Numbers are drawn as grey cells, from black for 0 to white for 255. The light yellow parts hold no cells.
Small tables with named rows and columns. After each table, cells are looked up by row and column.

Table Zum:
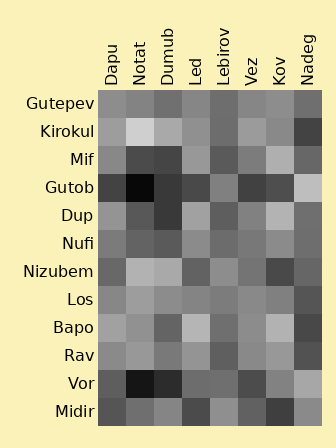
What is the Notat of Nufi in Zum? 99
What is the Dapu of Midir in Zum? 85
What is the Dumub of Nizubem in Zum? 169
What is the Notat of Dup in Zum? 88
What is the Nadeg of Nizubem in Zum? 102
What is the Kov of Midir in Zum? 63
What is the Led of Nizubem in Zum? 98
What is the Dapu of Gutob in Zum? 67
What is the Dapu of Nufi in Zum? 123
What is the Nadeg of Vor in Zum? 167
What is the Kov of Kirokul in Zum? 137
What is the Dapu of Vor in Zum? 94
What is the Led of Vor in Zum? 109
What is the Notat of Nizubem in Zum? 178

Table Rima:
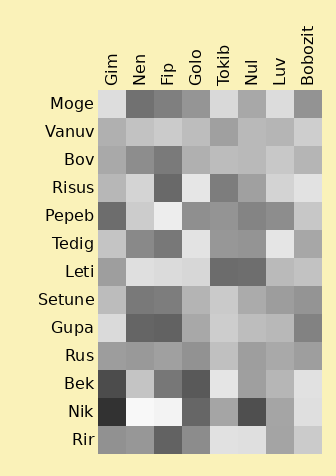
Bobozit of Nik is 223
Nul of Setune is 171
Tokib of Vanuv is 160
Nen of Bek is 196
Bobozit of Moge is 147
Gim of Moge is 221
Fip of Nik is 243
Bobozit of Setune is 148
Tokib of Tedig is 151
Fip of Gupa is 98
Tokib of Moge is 217
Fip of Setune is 125
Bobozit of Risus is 226
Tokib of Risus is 125
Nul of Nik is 79
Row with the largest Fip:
Nik

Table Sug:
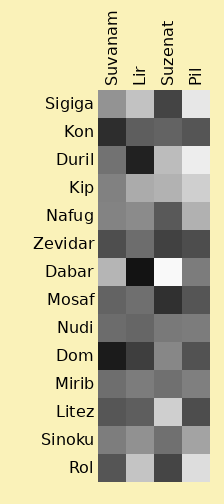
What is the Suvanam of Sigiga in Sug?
147
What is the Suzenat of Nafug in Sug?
89
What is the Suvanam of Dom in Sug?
27
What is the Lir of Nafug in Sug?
139
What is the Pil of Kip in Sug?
207
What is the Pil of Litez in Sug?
77
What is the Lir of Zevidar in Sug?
109
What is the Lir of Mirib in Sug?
124
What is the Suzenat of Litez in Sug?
207
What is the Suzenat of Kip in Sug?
178
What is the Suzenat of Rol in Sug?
69
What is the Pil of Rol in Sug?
221
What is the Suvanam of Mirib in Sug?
110
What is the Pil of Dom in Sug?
82
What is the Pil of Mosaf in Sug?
85
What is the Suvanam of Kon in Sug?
45
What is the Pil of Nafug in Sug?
177
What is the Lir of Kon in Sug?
94
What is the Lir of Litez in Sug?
94
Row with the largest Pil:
Duril

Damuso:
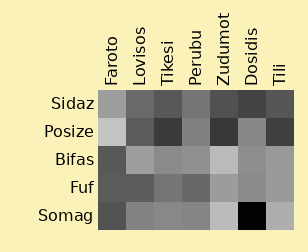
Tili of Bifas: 153
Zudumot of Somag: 187
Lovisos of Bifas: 158
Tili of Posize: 63
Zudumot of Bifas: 186
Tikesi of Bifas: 139
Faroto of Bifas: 88
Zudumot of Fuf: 156
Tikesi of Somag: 136
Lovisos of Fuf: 93
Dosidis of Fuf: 139
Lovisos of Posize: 91
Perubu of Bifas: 144
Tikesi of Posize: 59
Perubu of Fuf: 104
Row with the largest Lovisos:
Bifas

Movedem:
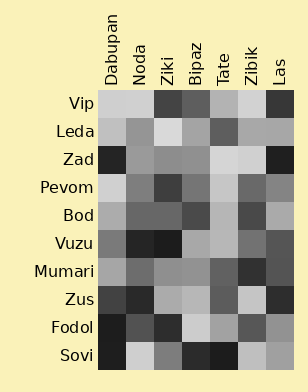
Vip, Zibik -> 210
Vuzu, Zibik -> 114
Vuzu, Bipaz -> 168
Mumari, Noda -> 109
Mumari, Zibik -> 49
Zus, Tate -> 92
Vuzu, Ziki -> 28
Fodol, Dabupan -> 29
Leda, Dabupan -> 192
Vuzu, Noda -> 37
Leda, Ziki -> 217
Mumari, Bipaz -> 146

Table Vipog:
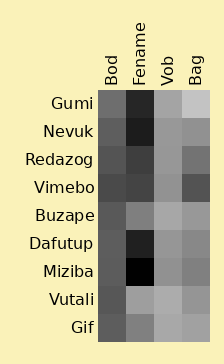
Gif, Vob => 168
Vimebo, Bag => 83
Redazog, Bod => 84
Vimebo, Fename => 68
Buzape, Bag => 152
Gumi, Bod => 110
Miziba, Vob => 145
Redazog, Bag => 115
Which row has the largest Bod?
Gumi

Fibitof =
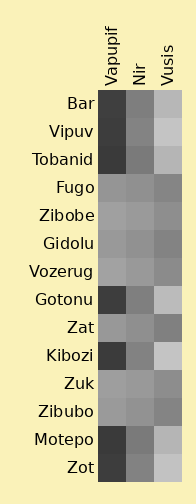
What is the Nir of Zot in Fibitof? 130
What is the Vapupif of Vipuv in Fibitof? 61
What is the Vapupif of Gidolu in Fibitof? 153
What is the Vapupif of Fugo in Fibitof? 149
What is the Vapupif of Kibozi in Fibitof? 59
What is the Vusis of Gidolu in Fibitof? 131
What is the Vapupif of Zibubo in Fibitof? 154
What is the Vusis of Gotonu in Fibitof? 187
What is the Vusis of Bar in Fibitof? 183
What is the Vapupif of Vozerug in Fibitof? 162
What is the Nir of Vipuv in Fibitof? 131
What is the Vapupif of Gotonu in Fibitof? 61
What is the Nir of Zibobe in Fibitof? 154

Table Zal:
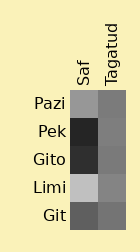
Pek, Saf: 37
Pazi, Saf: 151
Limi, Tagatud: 132
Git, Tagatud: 116
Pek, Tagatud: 126
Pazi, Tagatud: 123
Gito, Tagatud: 122
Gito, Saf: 47
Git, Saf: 95
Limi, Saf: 192

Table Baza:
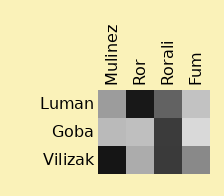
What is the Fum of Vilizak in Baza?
137
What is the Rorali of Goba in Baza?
59
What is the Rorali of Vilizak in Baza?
58
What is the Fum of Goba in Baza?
217
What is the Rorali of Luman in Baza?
98
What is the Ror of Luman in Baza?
24
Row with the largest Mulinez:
Goba

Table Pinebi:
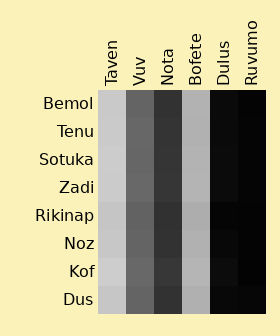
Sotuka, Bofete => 179
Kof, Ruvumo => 3
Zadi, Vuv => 104
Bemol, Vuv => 100
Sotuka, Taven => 204
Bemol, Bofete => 178
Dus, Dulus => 8
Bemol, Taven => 201
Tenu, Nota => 52

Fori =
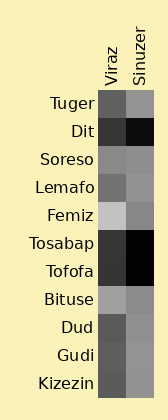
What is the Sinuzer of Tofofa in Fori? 2
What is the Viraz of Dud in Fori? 90
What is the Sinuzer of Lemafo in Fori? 146
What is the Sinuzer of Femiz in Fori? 135
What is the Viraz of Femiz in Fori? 194
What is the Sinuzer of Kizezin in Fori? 146

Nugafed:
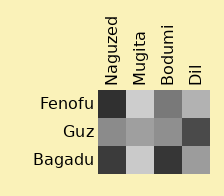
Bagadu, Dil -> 156
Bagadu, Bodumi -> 54
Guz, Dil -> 74
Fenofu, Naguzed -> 48
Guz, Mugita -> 159
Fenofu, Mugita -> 205
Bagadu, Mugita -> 202
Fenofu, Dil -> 178
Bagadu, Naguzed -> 59
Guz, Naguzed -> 139
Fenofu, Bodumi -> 121
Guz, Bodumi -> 143

